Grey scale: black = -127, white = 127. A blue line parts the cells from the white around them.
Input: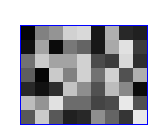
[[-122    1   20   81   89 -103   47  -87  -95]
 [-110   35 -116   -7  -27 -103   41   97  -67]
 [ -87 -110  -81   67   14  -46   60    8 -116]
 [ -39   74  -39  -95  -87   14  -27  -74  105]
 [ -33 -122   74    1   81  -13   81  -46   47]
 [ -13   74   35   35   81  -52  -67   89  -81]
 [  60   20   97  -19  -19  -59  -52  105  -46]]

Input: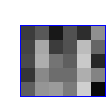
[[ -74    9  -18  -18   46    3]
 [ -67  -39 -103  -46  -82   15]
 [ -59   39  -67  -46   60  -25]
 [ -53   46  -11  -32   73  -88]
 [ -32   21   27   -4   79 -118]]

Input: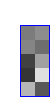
[[-74  95]
 [-62  33]
 [ -3  13]
 [  5 -17]
 [ 54 -39]]

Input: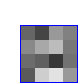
[[-37  78  98  25]
 [-25 -58  25   1]
 [-19 -31 -72 -13]
 [  9  40  60  -7]]

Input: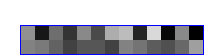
[[   2   -5  -29  -61  -41  -41  -61    2  -11  -35  -47  -23   31]
 [  17 -104  -17  -75    9  -53   45   60  -90   89 -119    9 -126]]

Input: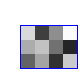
[[-28  36 -78  74]
 [ 44  66 -14 -90]
 [ 89 -64  14 123]]

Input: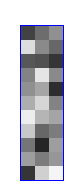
[[-74  80 117]
 [-61 -18  16]
 [-40 -46 -74]
 [-10 -90  30]
 [  3 101  10]
 [ 16  37 -82]
 [ 30  -3  23]
 [ 45  86   3]
 [ 72 -24  -3]
 [ 93  10 -24]
 [109  53  37]]
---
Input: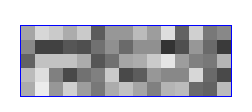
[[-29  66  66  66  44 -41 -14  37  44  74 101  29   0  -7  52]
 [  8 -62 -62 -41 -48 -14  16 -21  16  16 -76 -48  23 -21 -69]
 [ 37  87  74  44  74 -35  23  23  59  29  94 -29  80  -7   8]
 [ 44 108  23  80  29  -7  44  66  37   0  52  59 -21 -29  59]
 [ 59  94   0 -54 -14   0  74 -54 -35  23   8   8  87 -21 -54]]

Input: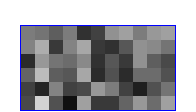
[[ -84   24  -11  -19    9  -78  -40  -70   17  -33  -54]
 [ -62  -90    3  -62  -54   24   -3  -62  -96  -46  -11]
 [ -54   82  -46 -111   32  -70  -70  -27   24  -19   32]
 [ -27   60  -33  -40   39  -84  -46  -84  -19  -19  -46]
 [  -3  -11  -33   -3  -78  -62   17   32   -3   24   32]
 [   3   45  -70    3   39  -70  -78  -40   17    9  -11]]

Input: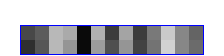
[[ -80  -41   56   21 -117   28  -48   21  -61  -12   82    7  -20]
 [ -55  -35   56   42 -117   49  -67   36  -67   -6   74    7  -27]]

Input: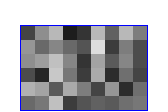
[[-59  14  56 -98 -75  56 -30  56  -2]
 [-51 -90  72  -8 -67  42 -83 -16 -59]
 [-22  -8  64 -67 -43 -30 -37 -16  -8]
 [ 14  29  64   6 -75  35 -37   6 -51]
 [ 22 -22   6 -22 -43  93 -67  -2 -51]
 [ 49  35 -37  42  -2 -59  22 -83 -16]]

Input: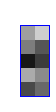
[[-104  -67]
 [ -54  -22]
 [  -2  -41]
 [  31   78]
 [  43   11]]

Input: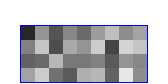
[[-88  20 -43   7 -21  28  62  13  35]
 [-29 -21  55  -7  -7   1 -37  20   7]
 [  1  69 -50  41  20  76 -58  84  69]
 [ 35  76 -14 -37  47  55 -29 103  13]]
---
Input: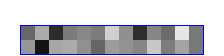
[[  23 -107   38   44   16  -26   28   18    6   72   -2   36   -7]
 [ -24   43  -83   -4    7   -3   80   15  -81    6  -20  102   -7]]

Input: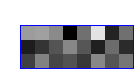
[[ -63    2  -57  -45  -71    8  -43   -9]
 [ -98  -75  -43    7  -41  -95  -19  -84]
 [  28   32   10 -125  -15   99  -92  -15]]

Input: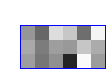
[[ 30  -9  16 -90 122  28]
 [ 41  -3  30  25  70  43]
 [ 22 -24  93  71 -17 116]]

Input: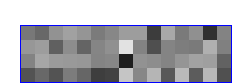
[[-44 -23 -44  -3 -25 -65 -61  69   7  53 -39  58 -35  56 -47]
 [  3  38  27  25  23   4   7 -97  18  13   4  21  34  31 -29]
 [ 23  29 -31  13 -27   5  16  98   3 -48   4  -2  -5  48   0]
 [ -7 -23  18  33  21  -4   7  29  29 -67  40  -5  16 -79   3]]

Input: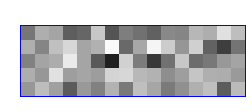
[[ 23  61  32 -36  25   1  50  -6  63  38  -5  16  48  63 -35  59]
 [ 46  23  97  30  37  29  84  87  56  50  14  30  69  47  45  26]
 [  1  36  44 106  37 -38 -95  81  -3 -71 -14  71 -19  -7  24  36]
 [ 47   5  64  87  37  49 122 -22  39 117  76  22  80 -29 -65 -11]
 [ -9  46  36 -33 -25  71 -43  -1 -14 -30   9   5  55  46  96  62]]

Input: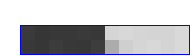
[[-71 -73 -67 -71 -72 -66  44  79  85  88  84  89]
 [-69 -73 -71 -71 -69 -71  85  88  85  84  84  89]]
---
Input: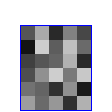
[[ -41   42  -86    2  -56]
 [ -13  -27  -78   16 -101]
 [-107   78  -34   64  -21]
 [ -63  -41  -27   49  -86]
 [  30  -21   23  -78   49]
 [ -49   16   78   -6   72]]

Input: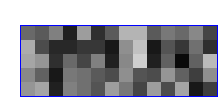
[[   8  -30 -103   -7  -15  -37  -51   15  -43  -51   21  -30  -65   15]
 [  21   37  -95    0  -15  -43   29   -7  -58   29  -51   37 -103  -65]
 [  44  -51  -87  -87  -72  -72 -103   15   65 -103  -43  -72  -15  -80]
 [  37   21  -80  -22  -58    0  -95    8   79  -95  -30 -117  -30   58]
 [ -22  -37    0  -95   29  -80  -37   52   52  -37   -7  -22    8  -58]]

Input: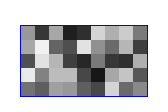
[[  39  113  -27  -48   98   17  -21   54  -64]
 [ -13  -33   32   24  -33  -56   84  -21    9]
 [  24  -72   39  -96  -80   84   47   76   -5]
 [ -48   98   54  -64  -88   -5  -72  -80   47]
 [ 106    2   60   60  -56 -104   39   68  -40]]

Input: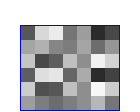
[[ 76 -47 -40  63  14 119  76]
 [ 69 -55 -33  63  14 113  82]
 [ 29  -2 -18  -2  14  55 -10]
 [ 37  49   6  -2  37 -18  22]
 [-33  94 101 -25  43 -84 -61]
 [-40  88 107 -10  29 -84 -55]]

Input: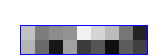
[[  52  -22 -104   33  -68  -42 -112  -35  -62]
 [  66   -2   12   19  114   85   59   -9  -91]]

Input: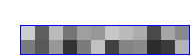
[[ -4 -39  24 -76  -4  65 -62   4  10 -83 -68  52]
 [ 77 -32  59 -10  31  24  71  59  45 -54  38  10]]

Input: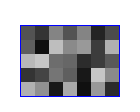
[[  49   17 -103   41 -111   25  -83]
 [  56   70  -18  -24  -83  -67  -38]
 [ -75  -59  -10  -32 -103   70   10]
 [ -44  -75    4  -44    4  -91  -51]
 [ -32 -111   62   10   25  -67   49]]
